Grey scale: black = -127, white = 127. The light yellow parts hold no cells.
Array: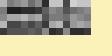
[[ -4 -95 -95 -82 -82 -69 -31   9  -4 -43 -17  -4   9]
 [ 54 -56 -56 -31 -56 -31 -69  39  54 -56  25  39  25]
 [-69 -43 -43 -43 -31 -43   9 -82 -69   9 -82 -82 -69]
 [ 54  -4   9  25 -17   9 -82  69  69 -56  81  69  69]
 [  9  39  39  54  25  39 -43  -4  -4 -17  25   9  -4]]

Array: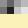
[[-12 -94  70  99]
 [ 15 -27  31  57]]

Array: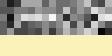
[[  -3 -108   25   93   81   93   55  119   25  -84   10   -3  -41  -96
    93  107]
 [ -29  -96  -68   39   39   39  -29   25  -17  -17   -3   25   67  -29
   -55   55]
 [ -29  -84   39  -55  -29  -17   10  -17   10   67  -55   39  -68   81
    10  -41]
 [ -41  -41   -3   -3  -17   25   10   10  -17   67  -17   25   -3   93
    55   25]
 [ -29   25  -55  -55  -41  -55   10  -68   -3   55   10   39   81   55
  -120  -84]]

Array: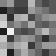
[[ 70 -97   3  43   3 -27 -69 -27]
 [ 56 -81  43  56 -55 -13  15  27]
 [ 70 -69   3  27  15 -27 -81 -27]
 [-97 -55 -69 -69  27   3 -13 -39]
 [ 82 -13  15 -13  43 -27 -39 -13]
 [ 43  15  43  56 -69 -13  27  27]
 [  3  27 -55 -55  56 -27 -55 -39]
 [-97 114 -39 -55 -39  15  56   3]]

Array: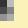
[[-52   4]
 [ 18  45]
 [-76  60]]

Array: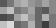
[[-53 -38  35  65  22 -24  49  -8]
 [-38  -8  35  49  22   8  35   8]
 [ 35  65  -8   8  35 -24 -38   8]
 [ 65  90 -24  -8  49 -24 -65  -8]]

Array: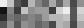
[[ -81   -9  -25   -9    4   -9   28   54   54   67  -41   67]
 [-107    4  -67   67   16   28   28  -67   83  110  -41   83]
 [ -41   16  -41   16    4  -25   -9  -54   54   40  -54   40]
 [ 110   67  -41  -67   54    4  -25   40  -25   40  -54   16]]

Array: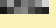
[[-105  -63   -5    8  -49  -77  -92]
 [ -34   35  -63   -5  -21   20   82]]

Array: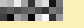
[[ -64 -118   35    8 -118   80  121  -76   23]
 [ -50  -34  -50  -34  -22  -50  -76   -7  -22]
 [  66   51  108   35  -76   66   93 -105   -7]]
